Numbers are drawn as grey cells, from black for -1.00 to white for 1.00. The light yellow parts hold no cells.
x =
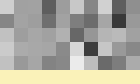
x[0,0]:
0.62
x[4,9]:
0.34
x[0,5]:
0.57
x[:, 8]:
[-0.26, -0.55, 0.46, 0.20, -0.02]
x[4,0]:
0.51
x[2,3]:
0.26
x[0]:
[0.62, 0.26, 0.27, -0.26, 0.23, 0.57, 0.05, 0.64, -0.26, 0.12]
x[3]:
[0.59, 0.34, 0.32, 0.30, 0.08, 0.69, -0.52, 0.55, 0.20, 0.07]
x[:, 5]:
[0.57, -0.01, -0.19, 0.69, 0.84]
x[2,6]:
0.18
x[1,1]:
0.28

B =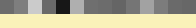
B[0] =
-0.15
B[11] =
-0.03
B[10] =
0.27
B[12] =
-0.17

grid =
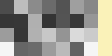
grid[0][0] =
-0.40
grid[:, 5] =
[0.25, -0.57, 0.71, -0.23]
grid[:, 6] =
[0.06, 0.18, 0.59, 0.92]
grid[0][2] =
0.09
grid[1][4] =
-0.34
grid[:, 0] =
[-0.40, -0.58, 0.22, 0.92]

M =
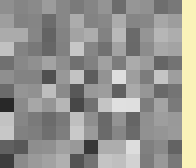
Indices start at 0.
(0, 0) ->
0.12
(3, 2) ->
-0.06
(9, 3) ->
-0.13
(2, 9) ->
-0.17
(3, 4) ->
0.01
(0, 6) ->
0.04
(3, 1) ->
0.03
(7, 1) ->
0.09
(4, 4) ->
0.11
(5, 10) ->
-0.03
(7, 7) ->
0.54
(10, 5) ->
0.20
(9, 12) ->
0.21
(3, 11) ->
0.32
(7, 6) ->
-0.11
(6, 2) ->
0.14
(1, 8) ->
0.35
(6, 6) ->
0.20
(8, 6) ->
0.11
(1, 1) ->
0.02
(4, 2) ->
0.13
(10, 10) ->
0.00
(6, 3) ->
0.49
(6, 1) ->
0.17
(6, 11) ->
-0.18
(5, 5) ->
0.53
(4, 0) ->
-0.12
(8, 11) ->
0.24
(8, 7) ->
-0.18
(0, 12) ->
-0.06
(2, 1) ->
0.34
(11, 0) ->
-0.52
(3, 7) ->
-0.11
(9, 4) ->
-0.01
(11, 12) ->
-0.06

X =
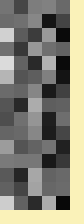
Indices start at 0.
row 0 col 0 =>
-0.09
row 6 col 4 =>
-0.49
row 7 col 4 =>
-0.24
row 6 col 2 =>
0.05
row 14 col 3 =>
0.35
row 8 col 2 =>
0.17
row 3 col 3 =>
-0.13
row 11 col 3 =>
-0.81
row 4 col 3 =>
0.40
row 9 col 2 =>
0.06
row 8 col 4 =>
-0.14
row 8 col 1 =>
-0.12
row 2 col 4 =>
-0.92
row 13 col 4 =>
-0.16
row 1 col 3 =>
-0.84
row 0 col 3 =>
0.01
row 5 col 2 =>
-0.26
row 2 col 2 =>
-0.53
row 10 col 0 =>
0.22
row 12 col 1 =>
-0.71
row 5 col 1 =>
-0.34
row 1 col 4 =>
-0.47

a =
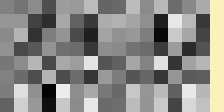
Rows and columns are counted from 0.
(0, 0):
0.01
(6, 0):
-0.02
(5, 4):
-0.40
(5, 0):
0.01
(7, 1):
0.63
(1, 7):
0.35
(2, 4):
0.16
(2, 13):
0.30
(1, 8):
0.39
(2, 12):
0.58
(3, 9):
-0.10
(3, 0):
0.14
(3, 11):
-0.54
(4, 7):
-0.34
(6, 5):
0.11
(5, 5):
-0.15
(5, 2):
-0.39
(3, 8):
0.08
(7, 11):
0.58
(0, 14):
0.33
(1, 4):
0.31
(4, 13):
0.27
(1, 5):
-0.23
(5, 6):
-0.58
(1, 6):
-0.55
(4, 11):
0.76
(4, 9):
0.30
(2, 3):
-0.01
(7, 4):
0.57
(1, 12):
0.81
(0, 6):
0.47
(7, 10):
0.16
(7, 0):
-0.23
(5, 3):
0.41
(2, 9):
0.19
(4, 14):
0.42

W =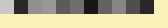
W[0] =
0.57
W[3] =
0.19
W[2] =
0.13
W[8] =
0.05

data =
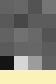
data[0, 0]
-0.22
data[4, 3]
-0.24
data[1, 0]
-0.30
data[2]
[-0.23, -0.11, -0.18, -0.34]
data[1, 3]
-0.28
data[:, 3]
[-0.08, -0.28, -0.34, -0.28, -0.24]
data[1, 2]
-0.28
